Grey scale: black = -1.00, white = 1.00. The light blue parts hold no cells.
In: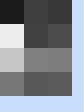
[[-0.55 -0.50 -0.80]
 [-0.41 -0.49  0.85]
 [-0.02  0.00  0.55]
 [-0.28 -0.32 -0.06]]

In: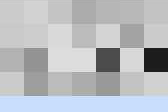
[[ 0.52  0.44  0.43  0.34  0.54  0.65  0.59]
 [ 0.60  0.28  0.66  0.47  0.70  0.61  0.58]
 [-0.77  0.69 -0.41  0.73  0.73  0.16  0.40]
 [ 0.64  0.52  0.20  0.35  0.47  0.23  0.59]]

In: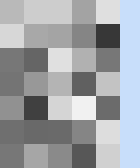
[[ 0.75  0.28  0.61  0.61  0.45]
 [-0.57  0.04  0.29  0.32  0.69]
 [-0.07  0.39  0.76 -0.21 -0.07]
 [ 0.53 -0.25  0.41  0.19 -0.09]
 [-0.16  0.89  0.67 -0.50  0.14]
 [ 0.73  0.04 -0.17 -0.18 -0.13]
 [ 0.63 -0.32  0.08  0.30 -0.07]]

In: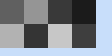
[[-0.79 -0.55  0.17 -0.25]
 [-0.51  0.56 -0.59  0.40]]

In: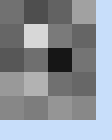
[[ 0.26 -0.23 -0.39 -0.11]
 [-0.21 -0.04  0.69 -0.20]
 [-0.09 -0.83 -0.13 -0.32]
 [-0.19 -0.12  0.40  0.20]
 [ 0.07  0.17 -0.02  0.06]]

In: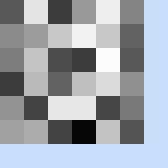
[[ 0.03  0.87  0.20 -0.54  0.78 -0.32]
 [-0.23  0.56  0.90  0.57  0.22  0.09]
 [-0.31  0.98 -0.53 -0.41  0.54 -0.02]
 [ 0.12  0.71  0.50 -0.22  0.46 -0.53]
 [-0.05 -0.44  0.81  0.81 -0.48  0.15]
 [-0.33  0.52 -0.96 -0.48  0.35  0.26]]
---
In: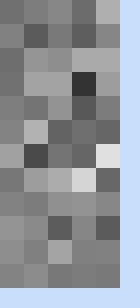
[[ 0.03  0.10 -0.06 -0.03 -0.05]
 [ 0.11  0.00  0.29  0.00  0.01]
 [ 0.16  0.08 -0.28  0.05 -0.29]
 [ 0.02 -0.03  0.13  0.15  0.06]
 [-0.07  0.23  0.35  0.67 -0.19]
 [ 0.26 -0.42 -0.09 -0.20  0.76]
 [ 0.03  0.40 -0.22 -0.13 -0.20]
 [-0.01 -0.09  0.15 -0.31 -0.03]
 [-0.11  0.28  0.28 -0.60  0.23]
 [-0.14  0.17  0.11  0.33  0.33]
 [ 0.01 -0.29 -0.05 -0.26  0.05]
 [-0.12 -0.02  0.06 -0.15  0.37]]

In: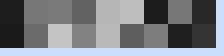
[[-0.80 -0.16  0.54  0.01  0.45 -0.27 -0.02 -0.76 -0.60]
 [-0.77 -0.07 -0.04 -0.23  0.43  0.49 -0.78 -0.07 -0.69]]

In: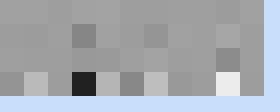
[[ 0.16  0.46  0.23 -0.74  0.42  0.07  0.49  0.20  0.23  0.85  0.23]
 [ 0.25  0.24  0.24  0.20  0.21  0.25  0.28  0.24  0.25  0.10  0.24]
 [ 0.23  0.22  0.25  0.05  0.26  0.23  0.17  0.26  0.25  0.30  0.24]
 [ 0.26  0.26  0.24  0.27  0.28  0.24  0.24  0.25  0.25  0.22  0.26]]

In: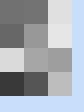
[[-0.55 -0.33  0.48]
 [ 0.71  0.30  0.24]
 [-0.19  0.19  0.80]
 [-0.11 -0.10  0.76]]

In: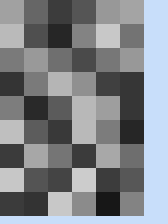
[[-0.54 -0.60  0.57  0.09 -0.82  0.03]
 [ 0.56 -0.34 -0.47  0.60 -0.53 -0.32]
 [-0.54  0.31 -0.08 -0.54  0.32 -0.14]
 [ 0.50 -0.28 -0.55  0.45 -0.03 -0.70]
 [-0.02 -0.68 -0.29  0.44  0.24 -0.58]
 [-0.59 -0.04  0.42  0.13 -0.50 -0.58]
 [-0.04  0.20 -0.13 -0.42 -0.07  0.19]
 [ 0.46 -0.38 -0.70  0.03  0.57 -0.10]
 [ 0.26 -0.20 -0.53 -0.33  0.19  0.29]]

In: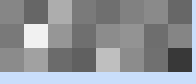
[[ 0.09  0.26 -0.16 -0.25  0.50  0.10 -0.12 -0.56]
 [-0.05  0.89  0.18 -0.13  0.10  0.15 -0.14  0.04]
 [ 0.05 -0.20  0.36 -0.04 -0.13  0.01  0.08 -0.19]]
